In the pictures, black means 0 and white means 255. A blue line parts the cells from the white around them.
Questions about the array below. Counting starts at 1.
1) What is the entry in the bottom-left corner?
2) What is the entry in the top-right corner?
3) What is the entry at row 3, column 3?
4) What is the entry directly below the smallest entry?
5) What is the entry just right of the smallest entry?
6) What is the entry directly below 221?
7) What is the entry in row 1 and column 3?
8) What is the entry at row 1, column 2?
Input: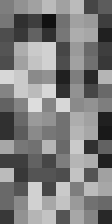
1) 56
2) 92
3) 98
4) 48
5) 113
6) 154
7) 161
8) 146

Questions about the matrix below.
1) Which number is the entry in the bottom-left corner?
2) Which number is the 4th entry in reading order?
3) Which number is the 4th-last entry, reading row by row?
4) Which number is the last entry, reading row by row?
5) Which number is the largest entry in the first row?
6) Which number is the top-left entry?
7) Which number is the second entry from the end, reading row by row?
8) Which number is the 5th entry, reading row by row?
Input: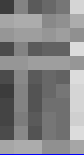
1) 166
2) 104
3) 172
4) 166
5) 213
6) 60
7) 144
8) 118

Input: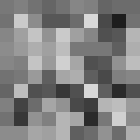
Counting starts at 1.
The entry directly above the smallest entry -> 108
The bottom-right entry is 174
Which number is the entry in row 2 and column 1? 114
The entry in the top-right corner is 108
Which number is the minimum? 29
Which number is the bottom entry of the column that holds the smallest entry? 108
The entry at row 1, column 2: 128
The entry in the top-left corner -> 120
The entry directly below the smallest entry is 87
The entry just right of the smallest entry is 114
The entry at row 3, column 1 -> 134
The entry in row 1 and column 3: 114
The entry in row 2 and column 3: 140
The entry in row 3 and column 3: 196
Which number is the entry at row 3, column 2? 160
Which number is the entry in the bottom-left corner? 140
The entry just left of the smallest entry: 73

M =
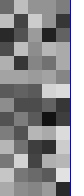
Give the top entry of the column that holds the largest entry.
125
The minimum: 18
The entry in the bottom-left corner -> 170
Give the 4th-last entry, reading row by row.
141
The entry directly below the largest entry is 41
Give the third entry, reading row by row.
147
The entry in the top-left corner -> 106
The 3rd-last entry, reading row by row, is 133
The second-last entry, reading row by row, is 155
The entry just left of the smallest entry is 90
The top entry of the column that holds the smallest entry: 147
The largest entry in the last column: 226
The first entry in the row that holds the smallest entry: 82
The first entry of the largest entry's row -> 198
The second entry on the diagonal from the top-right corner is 147
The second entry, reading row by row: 190
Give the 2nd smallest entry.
33

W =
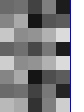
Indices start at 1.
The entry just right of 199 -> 140
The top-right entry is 28
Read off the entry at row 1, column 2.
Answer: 112
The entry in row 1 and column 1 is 106
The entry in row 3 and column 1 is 199
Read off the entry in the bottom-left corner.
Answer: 185
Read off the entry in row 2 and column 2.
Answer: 169
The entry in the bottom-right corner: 206
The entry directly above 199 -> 133
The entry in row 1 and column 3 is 66
